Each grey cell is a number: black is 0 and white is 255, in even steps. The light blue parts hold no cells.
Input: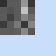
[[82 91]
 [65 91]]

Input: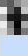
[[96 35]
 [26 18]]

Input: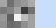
[[133 162]
 [ 95 243]]

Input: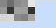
[[ 54 160]
 [215 139]]

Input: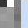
[[156 122]
 [154 113]]

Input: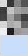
[[195 162]
 [161 112]]

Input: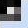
[[222 107]
 [ 82  57]]

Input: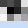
[[  5  33]
 [124 198]]

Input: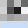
[[ 81  28]
 [158 168]]
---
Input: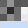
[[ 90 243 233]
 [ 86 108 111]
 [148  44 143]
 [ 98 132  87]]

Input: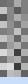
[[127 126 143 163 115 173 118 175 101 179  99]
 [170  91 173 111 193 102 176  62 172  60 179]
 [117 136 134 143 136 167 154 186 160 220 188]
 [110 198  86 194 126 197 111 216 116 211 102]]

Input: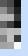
[[ 11  32  56  13 186  55 248]
 [ 72  95 182  61 189 193 167]
 [ 89 145 184  99 174 131 162]]

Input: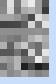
[[ 85  58 194 225 139 173 164 228 176  51 141]
 [158 158 223 116 146 198 109 111 234  29 129]
 [236 182  75 213 143 176 127 209 121  70 148]
 [207 170 125  93 141 139 200  80 114  32 170]
 [119 112 150  71 141 117 169 116 180 182 149]
 [224 215 164  68 143 126  98  88 151 142 137]
 [131 137 164  66 143 135 176  86 162 108 166]]

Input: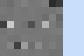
[[ 58 123 103 111 123 117 117 114]
 [ 43 117 128 122 122 119 124 113]
 [126 117 109 180 120 117 117 119]
 [121 118 118 117 119 120 138 120]
 [119 121 120  80 118 121 110 118]
 [128 117 119 113 119 122 157 121]
 [121 121 120 121 119 115  63 118]
 [110 116 117 203 123 116 133 118]
 [116 120 115  63 117 121 119 120]]

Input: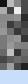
[[ 75  73  42  64  78  53 127 107  96  33]
 [133 238 144  93  56 150 130  53 108  72]
 [187  65 137  60 111 141 152 192  94 159]
 [ 20 172 136 140 151 121 121 105  71 103]]

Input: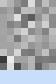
[[153 179 140 139 189 179 169 131 119 168]
 [190 141 184 208 132 158 148 192 125 146]
 [138 157 146 165 158 172 162 159 119  99]
 [220 186  92 214 140 193 149 120 181 179]
 [124 190 117 118 209 174 186 125 162 150]
 [149 123 223 145 187 120 171 213 162  81]
 [177 164 171 131 157 172 164 160 235 221]
 [196 149 162 162 165 162 164 193  58 104]]
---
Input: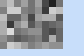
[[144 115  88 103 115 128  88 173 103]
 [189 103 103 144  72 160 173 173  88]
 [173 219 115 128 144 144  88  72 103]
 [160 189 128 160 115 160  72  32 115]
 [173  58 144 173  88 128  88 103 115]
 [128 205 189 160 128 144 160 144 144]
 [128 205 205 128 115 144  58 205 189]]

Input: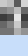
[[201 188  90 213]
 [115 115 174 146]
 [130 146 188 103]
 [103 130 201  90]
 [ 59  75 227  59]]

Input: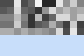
[[173 173 147 173 147 160 147 131 217  76 230  76]
 [131 131 188 131  52 188  64 102 217 217 160 204]
 [115 115 204 115  52  89 102 173 115  64 204  64]
 [ 89 102 217 102  89  52 147 217 160 188 160 173]
 [ 76  76 230  76 102 244  39  39 230 147 204 131]]

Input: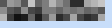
[[181  59  17  29 101  29  87 154  44  71 166  71  44  59 166]
 [141  87  71 141  71  59 125 125 101 125 113 125 101 113  87]
 [ 87 154 141  87 197 101 125 181 141 113  44  44 166 181 197]]

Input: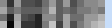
[[165  94 122  94  94  94 122 179  94 110  94 122 122 138 122]
 [138  51 153  79  79  67 110 153  94 153  79 110 138 138 153]
 [110  35 165  79  67  35 138 138  94 165 110 110 153 153 179]
 [179   7 179  51  51  35 122 195  67 165  79 122 153 179 195]]

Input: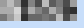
[[157 187 145  48 131  76 187  92 119  76 157]
 [119 157 199  48 104 104 119 104 187  76 145]
 [172 172 212  76 172 131 104 172 131  64  48]]

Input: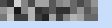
[[147 179  23 133 179  48  63  88  48  48 104 147  88 120]
 [120 195  63  63 179  63  35 163  63 133 179 163 104 104]
 [ 75  48 209 133  75 163 163  88 133 147 104  75 104 147]]

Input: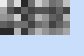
[[165  83  54  97  67  83  83  67  97  67]
 [ 97  83 111 111  67 111 125  67  97 125]
 [ 40  40 179  54 125 179 149 125 137 165]
 [149 137 205  54  97 179 149  97  83 179]
 [235 137 219  40 111 205 165 111 125 191]]
